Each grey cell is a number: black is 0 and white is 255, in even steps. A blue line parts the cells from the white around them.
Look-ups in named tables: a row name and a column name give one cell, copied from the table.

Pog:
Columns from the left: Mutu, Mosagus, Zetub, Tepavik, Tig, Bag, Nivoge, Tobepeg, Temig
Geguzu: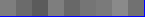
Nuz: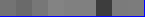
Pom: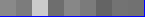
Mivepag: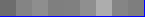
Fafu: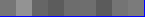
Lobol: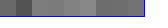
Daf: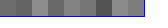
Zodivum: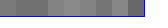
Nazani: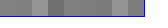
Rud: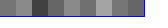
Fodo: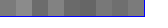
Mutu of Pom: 137
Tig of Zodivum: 138
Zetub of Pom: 203
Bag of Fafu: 110
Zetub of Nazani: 149
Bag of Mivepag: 143
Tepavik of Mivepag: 127
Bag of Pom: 123
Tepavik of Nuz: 131
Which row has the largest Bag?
Mivepag

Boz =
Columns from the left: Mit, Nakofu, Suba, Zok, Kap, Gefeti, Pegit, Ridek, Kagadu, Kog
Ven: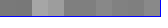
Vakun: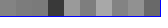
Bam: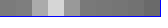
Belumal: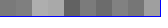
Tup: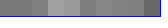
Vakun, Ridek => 131
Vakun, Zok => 57
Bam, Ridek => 117
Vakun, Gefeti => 126
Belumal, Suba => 174
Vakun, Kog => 105
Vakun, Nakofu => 124
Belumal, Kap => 98
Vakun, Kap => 154
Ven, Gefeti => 127
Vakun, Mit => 131
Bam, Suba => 171
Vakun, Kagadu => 145
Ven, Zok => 157
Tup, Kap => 153
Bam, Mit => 123
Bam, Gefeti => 121

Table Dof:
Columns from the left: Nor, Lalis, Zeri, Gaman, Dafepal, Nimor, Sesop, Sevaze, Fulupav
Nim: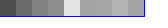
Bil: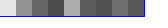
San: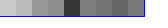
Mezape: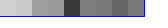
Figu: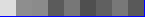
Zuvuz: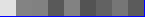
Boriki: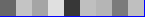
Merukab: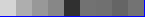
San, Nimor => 125
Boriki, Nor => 104
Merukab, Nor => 213
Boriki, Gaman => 224
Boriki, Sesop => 181
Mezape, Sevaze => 102
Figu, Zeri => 139
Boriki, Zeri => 165
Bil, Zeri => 103
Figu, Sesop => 96
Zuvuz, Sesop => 98
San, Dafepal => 55
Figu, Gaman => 91
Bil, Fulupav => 88
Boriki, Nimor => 191
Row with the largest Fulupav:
Boriki

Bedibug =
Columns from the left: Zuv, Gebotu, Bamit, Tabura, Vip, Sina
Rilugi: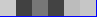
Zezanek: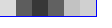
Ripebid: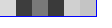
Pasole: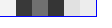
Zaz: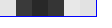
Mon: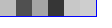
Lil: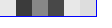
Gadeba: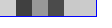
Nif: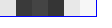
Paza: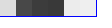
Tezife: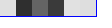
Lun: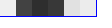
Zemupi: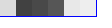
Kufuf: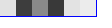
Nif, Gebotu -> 58
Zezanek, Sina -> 208
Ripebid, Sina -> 196
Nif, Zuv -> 230
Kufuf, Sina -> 236
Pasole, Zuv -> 243

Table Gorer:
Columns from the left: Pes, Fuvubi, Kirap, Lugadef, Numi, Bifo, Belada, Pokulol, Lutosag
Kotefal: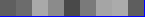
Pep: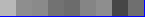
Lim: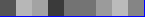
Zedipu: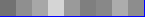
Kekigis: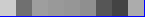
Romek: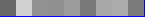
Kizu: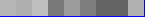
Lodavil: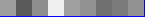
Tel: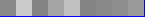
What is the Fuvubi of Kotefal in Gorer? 108
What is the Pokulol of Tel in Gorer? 142
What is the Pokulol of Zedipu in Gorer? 172
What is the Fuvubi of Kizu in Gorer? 176
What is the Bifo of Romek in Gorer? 121
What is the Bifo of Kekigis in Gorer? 143
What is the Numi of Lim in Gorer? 115

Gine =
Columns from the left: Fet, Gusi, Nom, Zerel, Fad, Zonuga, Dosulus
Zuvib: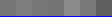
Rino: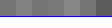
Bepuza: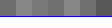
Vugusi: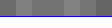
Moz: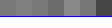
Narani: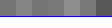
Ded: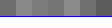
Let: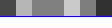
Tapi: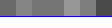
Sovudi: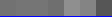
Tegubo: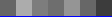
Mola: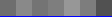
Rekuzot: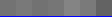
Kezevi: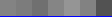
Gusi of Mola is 137
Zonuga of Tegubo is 103
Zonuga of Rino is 117
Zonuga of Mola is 125
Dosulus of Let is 49
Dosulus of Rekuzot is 99
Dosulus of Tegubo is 60
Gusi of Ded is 138
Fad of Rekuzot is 132
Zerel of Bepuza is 113
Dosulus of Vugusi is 101
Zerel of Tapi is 116
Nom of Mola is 116

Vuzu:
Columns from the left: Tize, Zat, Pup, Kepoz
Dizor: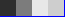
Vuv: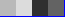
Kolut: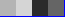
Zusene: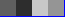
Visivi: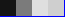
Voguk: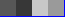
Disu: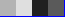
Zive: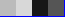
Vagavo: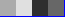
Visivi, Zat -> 123
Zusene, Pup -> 200
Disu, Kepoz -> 90
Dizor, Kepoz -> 206
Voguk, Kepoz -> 154
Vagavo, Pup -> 47
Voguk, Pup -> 200
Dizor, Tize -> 46
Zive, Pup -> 22
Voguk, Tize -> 87
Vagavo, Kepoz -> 103
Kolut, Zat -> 213
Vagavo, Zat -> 224
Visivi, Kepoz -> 207
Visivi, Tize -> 20

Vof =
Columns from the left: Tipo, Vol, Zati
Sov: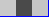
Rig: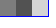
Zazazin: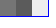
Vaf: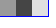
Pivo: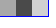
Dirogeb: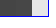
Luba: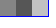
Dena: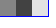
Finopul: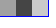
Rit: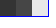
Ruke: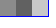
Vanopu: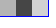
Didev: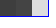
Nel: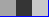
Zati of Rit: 232
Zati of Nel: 200
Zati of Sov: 197
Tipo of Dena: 133
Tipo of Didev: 62
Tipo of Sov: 201
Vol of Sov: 74

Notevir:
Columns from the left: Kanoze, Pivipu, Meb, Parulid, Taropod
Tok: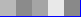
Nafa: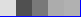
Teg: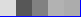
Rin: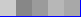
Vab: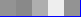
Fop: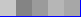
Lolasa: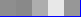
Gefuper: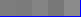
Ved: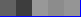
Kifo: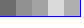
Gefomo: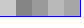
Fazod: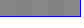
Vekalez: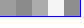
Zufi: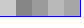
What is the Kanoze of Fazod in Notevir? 134
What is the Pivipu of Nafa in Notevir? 80
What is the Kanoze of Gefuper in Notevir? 125
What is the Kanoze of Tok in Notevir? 184
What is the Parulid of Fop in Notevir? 182
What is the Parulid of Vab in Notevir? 238
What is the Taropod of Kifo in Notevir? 175
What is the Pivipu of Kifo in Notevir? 144
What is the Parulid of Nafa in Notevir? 172
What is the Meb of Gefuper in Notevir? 132
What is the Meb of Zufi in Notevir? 155
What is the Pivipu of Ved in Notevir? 61
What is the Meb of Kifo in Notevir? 162
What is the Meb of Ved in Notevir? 152
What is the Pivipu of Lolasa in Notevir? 137

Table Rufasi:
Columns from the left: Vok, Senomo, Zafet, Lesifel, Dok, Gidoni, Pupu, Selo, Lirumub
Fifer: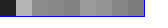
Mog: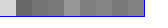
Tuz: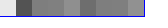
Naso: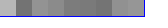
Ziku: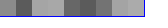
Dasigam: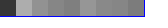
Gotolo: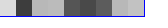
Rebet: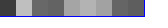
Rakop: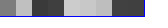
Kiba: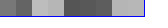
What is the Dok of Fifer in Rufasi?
130
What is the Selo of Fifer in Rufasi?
134
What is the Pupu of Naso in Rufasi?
116
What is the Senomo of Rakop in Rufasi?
192
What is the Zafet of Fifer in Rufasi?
140
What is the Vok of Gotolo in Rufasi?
220
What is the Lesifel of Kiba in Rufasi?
182
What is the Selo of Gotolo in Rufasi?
184
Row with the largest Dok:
Rakop

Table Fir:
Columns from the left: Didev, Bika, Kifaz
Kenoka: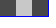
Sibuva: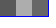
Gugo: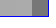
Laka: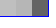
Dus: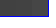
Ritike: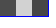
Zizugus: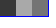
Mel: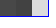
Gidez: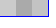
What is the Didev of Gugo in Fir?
170
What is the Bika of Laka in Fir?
182
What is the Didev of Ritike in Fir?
76
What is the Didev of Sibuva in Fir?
89
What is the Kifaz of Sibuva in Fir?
103
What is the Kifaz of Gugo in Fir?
119
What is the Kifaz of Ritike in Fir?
70
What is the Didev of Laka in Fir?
191
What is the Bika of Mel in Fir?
66

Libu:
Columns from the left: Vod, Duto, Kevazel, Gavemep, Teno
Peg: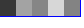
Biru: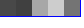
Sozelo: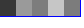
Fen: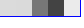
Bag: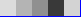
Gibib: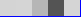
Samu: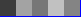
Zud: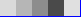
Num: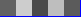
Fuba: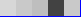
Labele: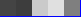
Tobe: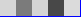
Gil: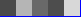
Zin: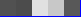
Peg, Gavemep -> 215
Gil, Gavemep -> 77
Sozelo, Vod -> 55
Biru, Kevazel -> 167
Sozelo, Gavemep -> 198
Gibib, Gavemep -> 84
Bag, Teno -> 211
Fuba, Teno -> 201
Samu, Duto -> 163
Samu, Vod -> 60
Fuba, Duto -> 201

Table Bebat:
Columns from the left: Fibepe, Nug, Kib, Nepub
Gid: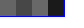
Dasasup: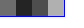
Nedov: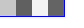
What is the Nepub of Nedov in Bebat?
100
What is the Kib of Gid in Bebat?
104
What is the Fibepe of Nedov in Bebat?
199
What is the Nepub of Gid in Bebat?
26
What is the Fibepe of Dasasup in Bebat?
109
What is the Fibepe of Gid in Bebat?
101
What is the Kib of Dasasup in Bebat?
78
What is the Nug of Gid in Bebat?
71
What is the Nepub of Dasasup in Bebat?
176
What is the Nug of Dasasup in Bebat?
36
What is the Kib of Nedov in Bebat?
243

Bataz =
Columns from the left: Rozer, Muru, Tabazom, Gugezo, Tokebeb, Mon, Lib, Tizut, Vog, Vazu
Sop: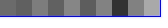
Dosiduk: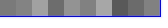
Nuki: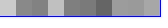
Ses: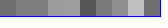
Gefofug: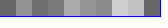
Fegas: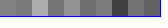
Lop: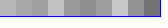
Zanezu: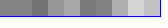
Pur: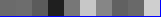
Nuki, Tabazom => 130
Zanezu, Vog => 212
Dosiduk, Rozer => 122
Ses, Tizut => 142
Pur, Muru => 109
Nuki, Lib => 101
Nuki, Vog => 154
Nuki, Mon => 122
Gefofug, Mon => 150
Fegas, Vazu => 99
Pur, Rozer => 107
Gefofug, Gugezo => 123
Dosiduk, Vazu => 129
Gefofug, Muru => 148
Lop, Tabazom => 159
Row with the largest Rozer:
Nuki

